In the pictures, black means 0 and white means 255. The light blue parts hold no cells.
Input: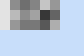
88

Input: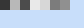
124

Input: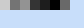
1

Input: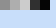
48

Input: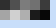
27

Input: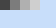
176

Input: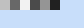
149

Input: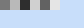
98

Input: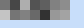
152

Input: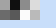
251
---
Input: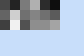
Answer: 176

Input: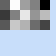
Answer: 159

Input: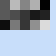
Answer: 133

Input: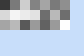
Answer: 165

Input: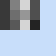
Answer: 128

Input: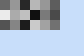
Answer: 183

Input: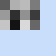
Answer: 176

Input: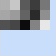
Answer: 90

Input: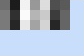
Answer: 221

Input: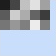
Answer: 193
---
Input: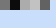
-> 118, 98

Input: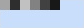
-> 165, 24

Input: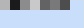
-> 181, 77

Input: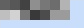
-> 97, 155

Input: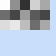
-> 253, 168

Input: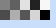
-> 129, 3

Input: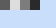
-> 92, 42

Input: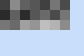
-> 64, 139

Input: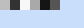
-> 190, 85
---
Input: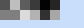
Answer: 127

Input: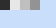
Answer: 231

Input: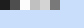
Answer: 78

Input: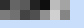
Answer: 113

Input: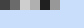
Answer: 107

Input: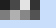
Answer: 176

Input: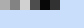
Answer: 131

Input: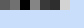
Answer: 113

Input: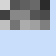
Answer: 116
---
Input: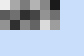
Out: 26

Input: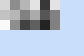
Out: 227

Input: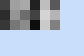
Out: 89

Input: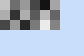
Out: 165

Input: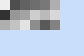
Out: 175

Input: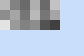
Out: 195

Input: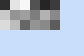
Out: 59
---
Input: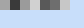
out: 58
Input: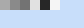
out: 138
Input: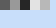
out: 153
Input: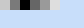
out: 122
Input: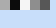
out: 12
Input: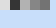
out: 53
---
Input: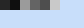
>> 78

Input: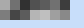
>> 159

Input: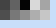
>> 174

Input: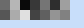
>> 148

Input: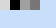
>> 160

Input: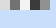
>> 59

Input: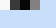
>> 7
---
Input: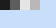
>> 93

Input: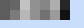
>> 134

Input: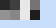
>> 63

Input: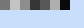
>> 88

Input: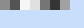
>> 117

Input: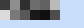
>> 109

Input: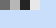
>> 183

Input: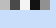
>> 244

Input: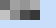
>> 161

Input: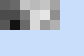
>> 186
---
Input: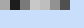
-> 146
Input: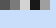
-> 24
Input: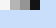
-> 149
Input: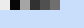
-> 80
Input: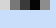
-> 5
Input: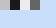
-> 236
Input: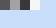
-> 56
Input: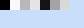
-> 164
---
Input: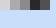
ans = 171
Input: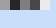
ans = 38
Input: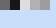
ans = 23
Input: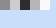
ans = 205
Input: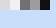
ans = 241
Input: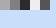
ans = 128
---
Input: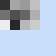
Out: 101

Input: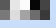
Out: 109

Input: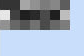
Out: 31

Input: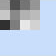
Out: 177

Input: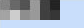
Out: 64

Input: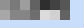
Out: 209

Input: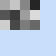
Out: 157

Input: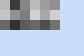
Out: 168

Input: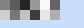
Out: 230
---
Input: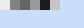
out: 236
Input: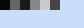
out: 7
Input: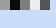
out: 157
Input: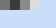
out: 117
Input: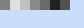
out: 129
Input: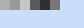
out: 175
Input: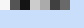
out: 246
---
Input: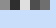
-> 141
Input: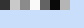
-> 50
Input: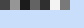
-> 68
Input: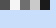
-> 80
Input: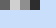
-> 98
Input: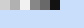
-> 208
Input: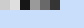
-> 205
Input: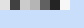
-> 226
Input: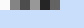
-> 250
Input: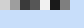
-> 209
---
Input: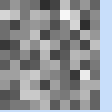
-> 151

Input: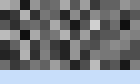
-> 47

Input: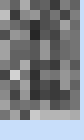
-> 138

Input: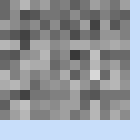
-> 128

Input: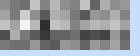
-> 195

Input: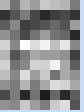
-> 145

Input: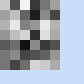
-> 90
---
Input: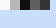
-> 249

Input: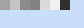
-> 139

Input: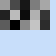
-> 92

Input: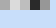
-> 171

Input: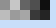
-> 188

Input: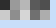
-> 203

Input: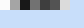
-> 24

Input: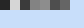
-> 59

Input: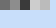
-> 110

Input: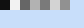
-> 102
